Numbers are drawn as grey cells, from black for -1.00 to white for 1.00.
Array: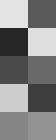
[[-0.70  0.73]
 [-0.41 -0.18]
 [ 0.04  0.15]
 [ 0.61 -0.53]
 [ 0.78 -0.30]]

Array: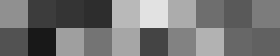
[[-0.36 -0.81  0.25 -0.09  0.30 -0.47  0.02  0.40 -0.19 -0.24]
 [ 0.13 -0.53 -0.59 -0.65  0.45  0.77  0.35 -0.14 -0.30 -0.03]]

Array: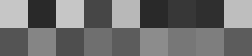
[[-0.34  0.04 -0.39 -0.13 -0.28  0.10 -0.07 -0.01 -0.28]
 [ 0.55 -0.68  0.55 -0.45  0.44 -0.68 -0.57 -0.63  0.49]]

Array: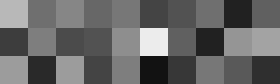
[[-0.52 -0.01 -0.41 -0.36  0.11  0.85 -0.25 -0.74  0.17  0.28]
 [ 0.22 -0.68  0.22 -0.47 -0.01 -0.86 -0.57 -0.07 -0.30 -0.63]
 [ 0.44 -0.13  0.05 -0.19 -0.07 -0.47 -0.36 -0.13 -0.74 -0.25]]

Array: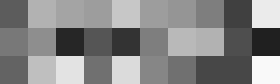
[[-0.28  0.40  0.29  0.23  0.56  0.23  0.17 -0.01 -0.50  0.84]
 [-0.22  0.50  0.78 -0.12  0.72  0.05 -0.12 -0.44 -0.44  0.95]
 [-0.06  0.11 -0.70 -0.33 -0.60 -0.01  0.45  0.40 -0.39 -0.75]]

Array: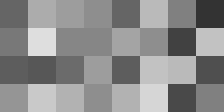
[[-0.27 -0.32 -0.16  0.23 -0.27  0.52  0.46 -0.38]
 [-0.21  0.35  0.23  0.11 -0.21  0.46  0.00 -0.60]
 [-0.06  0.74  0.05  0.05  0.29  0.11 -0.49  0.52]
 [ 0.17  0.58  0.40  0.11  0.40  0.68 -0.43  0.00]]

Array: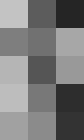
[[-0.01 -0.11  0.31]
 [ 0.26  0.09 -0.60]
 [ 0.42 -0.33  0.20]
 [ 0.48 -0.06 -0.65]
 [ 0.53 -0.28 -0.71]]
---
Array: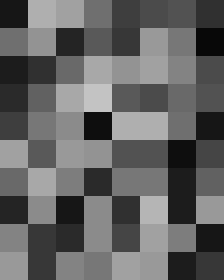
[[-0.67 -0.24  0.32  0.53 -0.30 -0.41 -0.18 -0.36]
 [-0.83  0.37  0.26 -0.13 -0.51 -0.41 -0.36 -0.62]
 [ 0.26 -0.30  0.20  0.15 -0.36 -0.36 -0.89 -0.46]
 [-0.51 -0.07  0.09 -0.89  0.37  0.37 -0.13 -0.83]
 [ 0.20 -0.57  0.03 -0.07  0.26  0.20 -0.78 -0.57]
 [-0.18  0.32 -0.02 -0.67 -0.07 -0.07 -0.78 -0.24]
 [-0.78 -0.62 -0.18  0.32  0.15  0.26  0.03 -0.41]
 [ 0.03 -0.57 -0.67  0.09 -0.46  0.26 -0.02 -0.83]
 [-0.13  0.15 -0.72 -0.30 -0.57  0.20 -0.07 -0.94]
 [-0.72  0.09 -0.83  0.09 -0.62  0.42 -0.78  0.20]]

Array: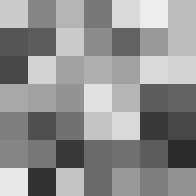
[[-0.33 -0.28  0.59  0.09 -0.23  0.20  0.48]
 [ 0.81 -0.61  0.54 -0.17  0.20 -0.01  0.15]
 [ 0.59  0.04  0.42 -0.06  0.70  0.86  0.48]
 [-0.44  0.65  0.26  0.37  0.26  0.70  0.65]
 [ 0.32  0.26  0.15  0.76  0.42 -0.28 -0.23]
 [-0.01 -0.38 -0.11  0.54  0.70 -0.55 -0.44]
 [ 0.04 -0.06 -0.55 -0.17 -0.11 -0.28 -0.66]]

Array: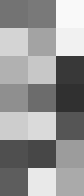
[[-0.10 -0.05  0.95]
 [ 0.66  0.28  0.89]
 [-0.27  0.83  0.33]
 [-0.38 -0.44  0.22]
 [ 0.61  0.71 -0.33]
 [ 0.39  0.56 -0.56]
 [ 0.12 -0.15 -0.62]]

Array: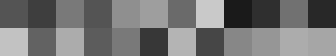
[[ 0.52 -0.23  0.35 -0.28 -0.05 -0.57  0.41 -0.45  0.06  0.18  0.35  0.30]
 [-0.34 -0.51 -0.05 -0.34  0.12  0.24 -0.17  0.58 -0.80 -0.63 -0.11 -0.69]]

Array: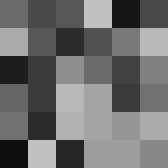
[[-0.21 -0.54  0.45  0.28 -0.54 -0.11]
 [-0.11 -0.66  0.39  0.28  0.18  0.33]
 [-0.77 -0.54  0.12 -0.16 -0.48  0.01]
 [-0.16 -0.43 -0.32  0.51 -0.83 -0.43]
 [ 0.33 -0.32 -0.66 -0.37 -0.05  0.45]
 [-0.88  0.51 -0.71  0.23  0.23  0.07]]

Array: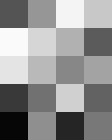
[[-0.34  0.18  0.91  0.57]
 [-0.55 -0.11  0.63 -0.23]
 [ 0.96  0.68  0.39 -0.29]
 [ 0.79  0.45  0.06  0.28]
 [-0.95  0.12 -0.71 -0.06]]

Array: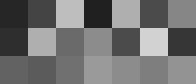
[[-0.70 -0.47  0.49 -0.75  0.37 -0.41  0.05]
 [-0.23 -0.29 -0.12  0.21  0.10 -0.01  0.15]
 [-0.64  0.37 -0.17  0.10 -0.41  0.65 -0.58]]

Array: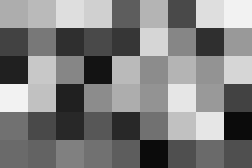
[[ 0.36  0.46  0.74  0.63 -0.27  0.41 -0.43  0.74  0.90]
 [-0.75  0.57  0.05 -0.85  0.46  0.10  0.41  0.15  0.68]
 [-0.17 -0.22  0.00 -0.11 -0.27 -0.91 -0.38 -0.17 -0.38]
 [-0.48 -0.06 -0.63 -0.43 -0.58  0.68  0.05 -0.63  0.20]
 [-0.11 -0.43 -0.69 -0.32 -0.69 -0.11  0.51  0.80 -0.91]
 [ 0.90  0.51 -0.75  0.10  0.36  0.15  0.80  0.20 -0.48]]
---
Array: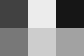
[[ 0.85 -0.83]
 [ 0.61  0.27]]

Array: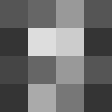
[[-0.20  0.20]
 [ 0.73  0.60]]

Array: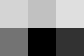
[[ 0.51  0.75]
 [-1.00 -0.61]]

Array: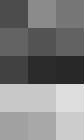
[[ 0.09 -0.07]
 [-0.35 -0.23]]

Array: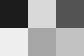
[[ 0.70 -0.35]
 [ 0.30  0.52]]

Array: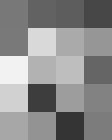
[[-0.23 -0.27]
 [ 0.70  0.33]]

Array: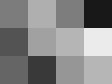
[[ 0.37 -0.02]
 [ 0.26  0.42]]

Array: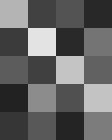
[[-0.49 -0.35]
 [ 0.78 -0.68]]
